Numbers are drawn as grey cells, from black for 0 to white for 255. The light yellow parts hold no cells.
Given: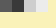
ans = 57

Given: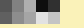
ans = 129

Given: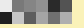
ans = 121

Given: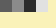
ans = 139

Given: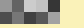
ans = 99

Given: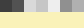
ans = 82

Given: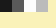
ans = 89

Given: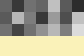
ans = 56

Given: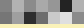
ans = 178
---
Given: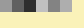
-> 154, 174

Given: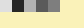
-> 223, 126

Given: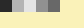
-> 41, 104

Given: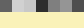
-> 98, 78

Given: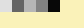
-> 224, 8

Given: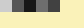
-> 205, 65

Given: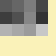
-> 90, 199
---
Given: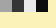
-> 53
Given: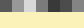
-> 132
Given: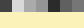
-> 149
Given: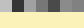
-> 139
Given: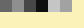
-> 143
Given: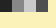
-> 79
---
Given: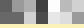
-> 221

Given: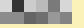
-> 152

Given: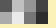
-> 118

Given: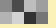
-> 51

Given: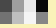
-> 245

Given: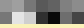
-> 110
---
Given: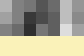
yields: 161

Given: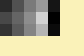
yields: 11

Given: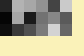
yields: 102

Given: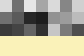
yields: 78

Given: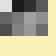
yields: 110

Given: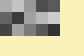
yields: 50

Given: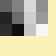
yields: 246

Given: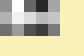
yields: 123
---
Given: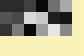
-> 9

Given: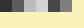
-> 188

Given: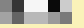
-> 184

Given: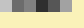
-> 129

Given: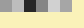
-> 39

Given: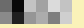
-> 150
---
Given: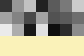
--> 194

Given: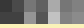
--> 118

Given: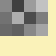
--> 156

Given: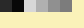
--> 215

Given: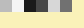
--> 27

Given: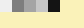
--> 164
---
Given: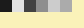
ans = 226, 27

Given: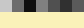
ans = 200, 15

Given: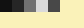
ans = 218, 17

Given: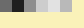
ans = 226, 31

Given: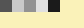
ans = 224, 27

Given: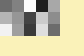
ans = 252, 31

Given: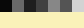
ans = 211, 8

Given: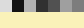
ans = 220, 19

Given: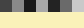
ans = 201, 25

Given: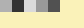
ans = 218, 51
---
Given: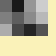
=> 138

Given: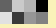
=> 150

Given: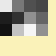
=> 144

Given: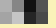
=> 38

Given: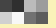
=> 114

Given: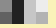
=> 198

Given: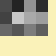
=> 169

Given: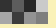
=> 147

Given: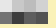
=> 94
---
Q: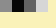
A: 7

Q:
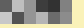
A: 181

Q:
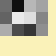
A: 76

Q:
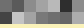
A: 111

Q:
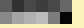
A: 188

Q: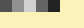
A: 208

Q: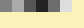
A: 35

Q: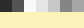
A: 200

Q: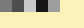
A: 201
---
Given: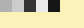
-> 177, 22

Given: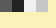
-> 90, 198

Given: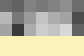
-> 109, 98

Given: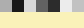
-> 174, 194

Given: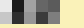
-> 233, 126

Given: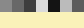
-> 137, 92

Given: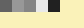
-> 98, 33

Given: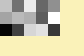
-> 196, 56
